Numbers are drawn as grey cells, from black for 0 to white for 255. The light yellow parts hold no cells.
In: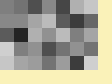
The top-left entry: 127
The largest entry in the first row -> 198
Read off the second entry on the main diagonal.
136
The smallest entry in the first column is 91
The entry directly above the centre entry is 187
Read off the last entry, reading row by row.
207
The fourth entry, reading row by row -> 136
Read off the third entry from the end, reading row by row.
156
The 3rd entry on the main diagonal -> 176
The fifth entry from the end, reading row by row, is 156
